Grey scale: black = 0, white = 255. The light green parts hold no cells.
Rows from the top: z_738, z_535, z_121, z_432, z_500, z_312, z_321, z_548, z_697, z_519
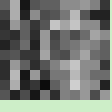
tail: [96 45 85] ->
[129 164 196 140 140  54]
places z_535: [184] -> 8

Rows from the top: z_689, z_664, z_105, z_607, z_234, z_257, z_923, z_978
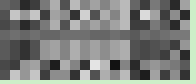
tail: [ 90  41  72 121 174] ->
[ 81 186 132 162 132 162 186  61  61 121  90  41 162]
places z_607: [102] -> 1 3 5 6 10 11 13 16

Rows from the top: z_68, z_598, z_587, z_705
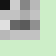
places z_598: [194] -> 1 2 4
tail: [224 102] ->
[ 91 144]
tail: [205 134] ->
[184]
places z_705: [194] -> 2 3 4
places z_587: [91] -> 3

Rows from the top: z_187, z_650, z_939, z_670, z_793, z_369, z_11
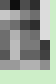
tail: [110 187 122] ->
[122  55]
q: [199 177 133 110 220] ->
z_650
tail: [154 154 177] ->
[177 142]
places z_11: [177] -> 3 4

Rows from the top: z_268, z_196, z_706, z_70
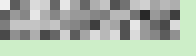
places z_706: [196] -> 2 3 4 6
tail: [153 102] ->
[ 73 218]
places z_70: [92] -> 8 17
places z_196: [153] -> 2 8 9 16
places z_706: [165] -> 12
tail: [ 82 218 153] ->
[134  92 144]

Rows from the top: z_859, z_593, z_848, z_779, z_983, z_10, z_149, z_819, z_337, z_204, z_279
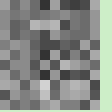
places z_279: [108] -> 2 4
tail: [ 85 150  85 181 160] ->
[139 108]
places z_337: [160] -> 2 4 7
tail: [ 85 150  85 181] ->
[160 139 108]
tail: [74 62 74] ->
[169]

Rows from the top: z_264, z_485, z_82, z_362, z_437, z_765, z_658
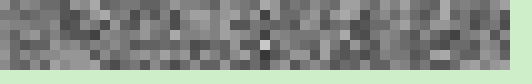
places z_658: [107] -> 2 13 17 19 26 35 46
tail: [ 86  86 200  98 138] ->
[119 107  98 160 119  86 150 107  86 138 119 107  98 107  86  77 107 107
  86 138 129  86]
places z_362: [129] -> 1 6 12 14 19 20 22 29 34 40 48
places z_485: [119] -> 1 2 5 6 12 15 25 38 44 47

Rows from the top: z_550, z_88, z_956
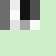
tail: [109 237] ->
[18 79]
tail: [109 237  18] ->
[79]
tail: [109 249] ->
[18 79]

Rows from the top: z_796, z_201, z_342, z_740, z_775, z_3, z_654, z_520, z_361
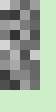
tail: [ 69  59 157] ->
[91]
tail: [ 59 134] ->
[134 102]
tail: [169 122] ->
[102]
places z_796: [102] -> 3

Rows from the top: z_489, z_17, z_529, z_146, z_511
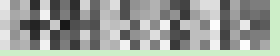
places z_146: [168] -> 24
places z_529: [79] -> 8 10 23 26
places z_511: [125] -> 7 16 19 21 26
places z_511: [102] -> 4
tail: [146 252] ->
[125 168]
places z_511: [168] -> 2 9 27
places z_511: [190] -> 11 20

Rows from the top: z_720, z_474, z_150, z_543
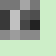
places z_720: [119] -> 1 2 4
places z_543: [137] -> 1 3 4

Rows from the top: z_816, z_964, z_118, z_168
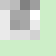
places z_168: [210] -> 4
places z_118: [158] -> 2
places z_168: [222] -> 2 3
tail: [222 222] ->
[210]
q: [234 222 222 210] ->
z_168

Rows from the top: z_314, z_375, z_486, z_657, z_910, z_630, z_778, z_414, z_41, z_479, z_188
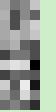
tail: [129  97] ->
[44]
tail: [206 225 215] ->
[1]
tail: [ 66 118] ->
[118  77]
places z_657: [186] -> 2
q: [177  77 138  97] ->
z_375
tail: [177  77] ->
[138  97]

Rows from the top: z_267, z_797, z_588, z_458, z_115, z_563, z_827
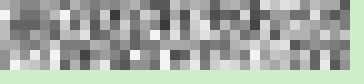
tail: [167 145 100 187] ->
[177 223 100 112 157 187 100 157 243 133 223 124 196 223 196 133 187 112
 133 205  89 187 177 177 145 214 157 196]
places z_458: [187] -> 1 7 13 24 29
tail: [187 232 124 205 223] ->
[214 167 223 187 167 196 124 187 100 232  89 145]
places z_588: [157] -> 34
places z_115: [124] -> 4 7 8 9 15 16 22 31 34
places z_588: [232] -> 21
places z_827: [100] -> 7 9 32

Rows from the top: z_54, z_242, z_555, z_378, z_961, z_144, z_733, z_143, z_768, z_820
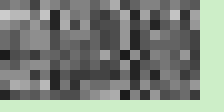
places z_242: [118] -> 4 8 17
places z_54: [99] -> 7 10 14 17 19
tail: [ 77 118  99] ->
[ 77  99  67  77 151  36  88  99 118  99  88  67]
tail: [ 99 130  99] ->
[88]
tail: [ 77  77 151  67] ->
[108  36  88 118  67 151]
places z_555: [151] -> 1 4 9 13 20

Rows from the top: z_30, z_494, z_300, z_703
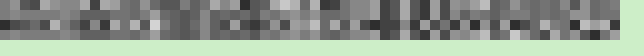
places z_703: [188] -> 49
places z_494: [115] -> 12 13 28 35 49 51 55 57 61 62
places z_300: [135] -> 10 21 41
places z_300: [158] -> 24 30 36 43 51 60
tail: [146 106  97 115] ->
[135 135 158  66  87 169  87  57 158  75 146 135 158 188  97 115 200 146
 106  75 169 115 146  87  46 115 158]
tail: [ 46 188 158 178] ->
[57]

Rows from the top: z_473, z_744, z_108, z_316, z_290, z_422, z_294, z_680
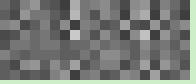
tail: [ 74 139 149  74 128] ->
[106  74]
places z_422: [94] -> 3 7 8 10 14 16 19
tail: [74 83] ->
[128 106 118  94  62 201 118  83 139 106  62 139 192  62 149 106  74]
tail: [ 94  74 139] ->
[149  94 139 106 160  83 106 128 128  74 106 160  74 149 118  83]
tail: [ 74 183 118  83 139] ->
[118  62 149 172  62 149  94  62]

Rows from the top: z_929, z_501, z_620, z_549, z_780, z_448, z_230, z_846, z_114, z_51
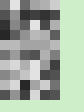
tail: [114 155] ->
[ 93  82 176 126]
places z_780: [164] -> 3 4 5
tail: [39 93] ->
[146 185 176  93]
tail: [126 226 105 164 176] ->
[205]
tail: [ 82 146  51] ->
[63 51 72]

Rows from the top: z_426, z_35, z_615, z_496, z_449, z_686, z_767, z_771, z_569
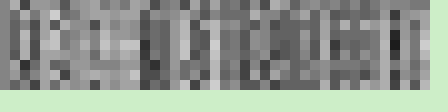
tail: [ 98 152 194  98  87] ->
[205 108 120  87 142 132  98  87  98 142  87 174  58 108  98 108 120 183
  28 163 120 205]
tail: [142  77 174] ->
[152  98 132 142 120 132 108 132  98 120 142 132 132 120 120]
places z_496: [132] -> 1 8 10 27
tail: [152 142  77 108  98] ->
[152 183  77 163 183 132 142 108  87 132  77  98  98 108  98 163 108 174
 108 174 152 174 108 152  98 163]
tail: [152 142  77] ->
[108  98 152 183  77 163 183 132 142 108  87 132  77  98  98 108  98 163
 108 174 108 174 152 174 108 152  98 163]

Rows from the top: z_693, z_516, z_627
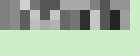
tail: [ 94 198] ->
[ 85 198 104 116  47 198  85  36 157]
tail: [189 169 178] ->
[104 116  47 198  85  36 157]
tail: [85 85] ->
[169 169 169 128  85 147 147]
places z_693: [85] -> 5 6 11

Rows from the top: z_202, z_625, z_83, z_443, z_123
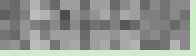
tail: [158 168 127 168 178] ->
[106 106 115 178 137]
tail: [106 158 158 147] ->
[168 158 127 137 115 137 137]
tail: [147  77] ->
[147 127 147 168 127 168 158 127 127 115 137 115]
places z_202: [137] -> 3 5 13 16 18 19
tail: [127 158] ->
[158 158 106 158 158 147 168 158 127 137 115 137 137]
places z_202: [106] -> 2 6 9 12 15

